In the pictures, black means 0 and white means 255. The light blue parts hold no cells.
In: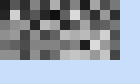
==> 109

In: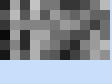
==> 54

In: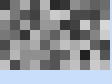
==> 108

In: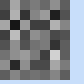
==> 143

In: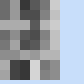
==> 172

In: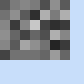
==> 134

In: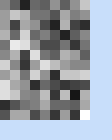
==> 45

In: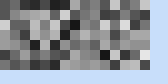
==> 63

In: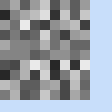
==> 189
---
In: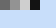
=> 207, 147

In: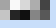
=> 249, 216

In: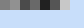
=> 200, 145

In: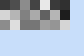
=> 232, 222

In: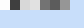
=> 253, 225

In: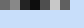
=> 200, 136

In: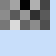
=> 218, 176

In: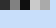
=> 202, 170

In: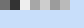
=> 238, 205
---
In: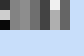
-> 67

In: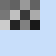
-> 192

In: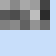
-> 107

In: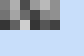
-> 65

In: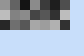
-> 87

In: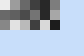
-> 116
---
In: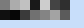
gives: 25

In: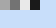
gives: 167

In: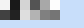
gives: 65

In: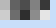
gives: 77

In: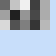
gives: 63

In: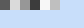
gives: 151

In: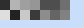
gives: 58

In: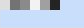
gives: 138
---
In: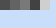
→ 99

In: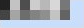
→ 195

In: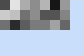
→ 227

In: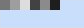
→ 158

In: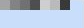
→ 131

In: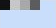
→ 199

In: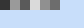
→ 154

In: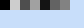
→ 205
